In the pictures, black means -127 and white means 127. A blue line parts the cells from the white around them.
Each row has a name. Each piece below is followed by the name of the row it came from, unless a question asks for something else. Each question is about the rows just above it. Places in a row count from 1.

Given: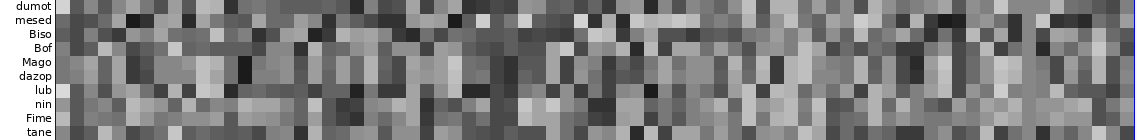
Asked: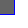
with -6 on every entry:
[-33]
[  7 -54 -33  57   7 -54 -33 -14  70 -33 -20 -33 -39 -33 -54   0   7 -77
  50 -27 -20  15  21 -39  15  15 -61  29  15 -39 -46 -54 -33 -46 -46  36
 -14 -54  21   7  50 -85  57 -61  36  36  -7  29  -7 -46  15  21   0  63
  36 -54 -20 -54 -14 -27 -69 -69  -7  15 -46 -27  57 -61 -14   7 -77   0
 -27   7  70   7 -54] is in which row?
tane
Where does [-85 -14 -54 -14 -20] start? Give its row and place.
Biso, 26
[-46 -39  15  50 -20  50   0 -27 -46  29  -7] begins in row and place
nin, 56
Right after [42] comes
[-85]

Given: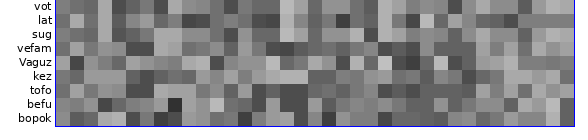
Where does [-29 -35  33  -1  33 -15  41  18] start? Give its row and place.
tofo, 29
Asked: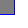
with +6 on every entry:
[5]
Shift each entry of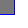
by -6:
[-13]
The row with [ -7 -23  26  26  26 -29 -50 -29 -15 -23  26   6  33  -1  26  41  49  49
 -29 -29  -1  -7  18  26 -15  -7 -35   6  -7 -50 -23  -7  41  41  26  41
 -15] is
kez
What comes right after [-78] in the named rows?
[33]
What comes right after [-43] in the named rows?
[-29]
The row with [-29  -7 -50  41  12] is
vot

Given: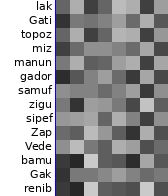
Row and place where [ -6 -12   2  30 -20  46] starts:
Gati, 2
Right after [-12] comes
[2]
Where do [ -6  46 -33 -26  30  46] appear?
manun
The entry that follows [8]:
[30]
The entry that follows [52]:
[46]
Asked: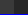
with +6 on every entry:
[-63 -82]

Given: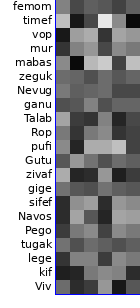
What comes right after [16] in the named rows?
[30]
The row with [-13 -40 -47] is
gige
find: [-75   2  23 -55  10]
mur
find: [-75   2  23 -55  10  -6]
mur
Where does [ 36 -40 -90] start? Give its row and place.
Navos, 2
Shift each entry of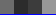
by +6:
[-13 -77 -61  29]
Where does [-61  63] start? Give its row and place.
mabas, 5

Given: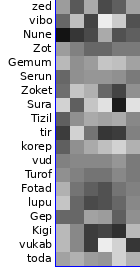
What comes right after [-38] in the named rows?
[42]
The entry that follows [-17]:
[69]
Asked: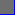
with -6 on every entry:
[-23]

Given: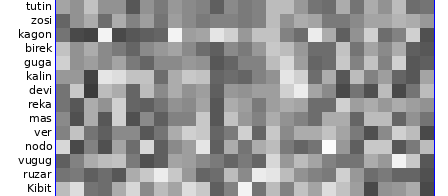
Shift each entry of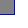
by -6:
[-4]
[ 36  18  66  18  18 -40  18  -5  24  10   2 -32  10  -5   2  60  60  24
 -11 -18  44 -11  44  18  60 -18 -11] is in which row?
tutin
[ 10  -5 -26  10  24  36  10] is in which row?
birek
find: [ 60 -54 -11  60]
devi
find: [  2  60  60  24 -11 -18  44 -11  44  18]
tutin
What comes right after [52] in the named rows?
[44]

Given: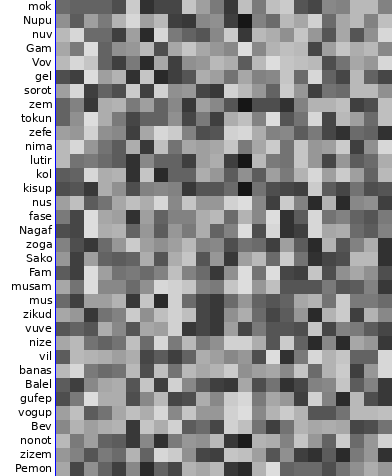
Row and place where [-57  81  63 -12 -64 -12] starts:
Bev, 12
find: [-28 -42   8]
nuv
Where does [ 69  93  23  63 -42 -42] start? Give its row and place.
musam, 13
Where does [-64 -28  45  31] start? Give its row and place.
vil, 9
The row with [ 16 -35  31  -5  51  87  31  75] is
kol
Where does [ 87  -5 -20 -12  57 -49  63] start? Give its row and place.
banas, 2
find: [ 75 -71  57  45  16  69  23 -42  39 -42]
nuv

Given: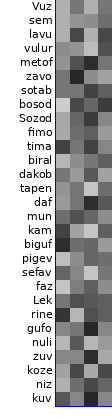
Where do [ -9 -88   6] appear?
gufo
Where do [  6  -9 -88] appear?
gufo
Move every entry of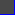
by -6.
[-61]
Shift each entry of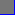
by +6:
[-3]
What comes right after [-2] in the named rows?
[-32]
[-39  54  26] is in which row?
nuli

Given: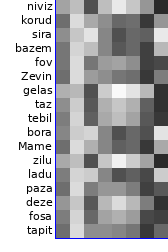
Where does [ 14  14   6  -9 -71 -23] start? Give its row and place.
tapit, 3
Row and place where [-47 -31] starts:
ladu, 5
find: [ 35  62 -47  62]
niviz

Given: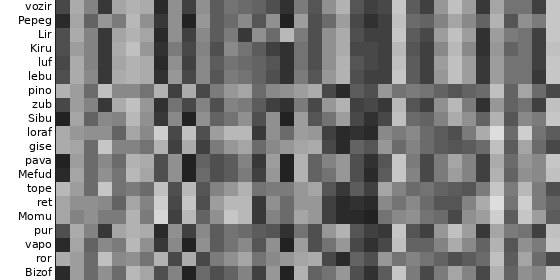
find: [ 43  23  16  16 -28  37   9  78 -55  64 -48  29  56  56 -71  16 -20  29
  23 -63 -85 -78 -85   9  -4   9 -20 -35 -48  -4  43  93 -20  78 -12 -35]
loraf
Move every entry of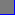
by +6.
[2]
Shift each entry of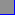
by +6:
[22]
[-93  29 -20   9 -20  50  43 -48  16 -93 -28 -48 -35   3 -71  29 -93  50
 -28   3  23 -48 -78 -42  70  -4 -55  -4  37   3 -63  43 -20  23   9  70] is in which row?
pava

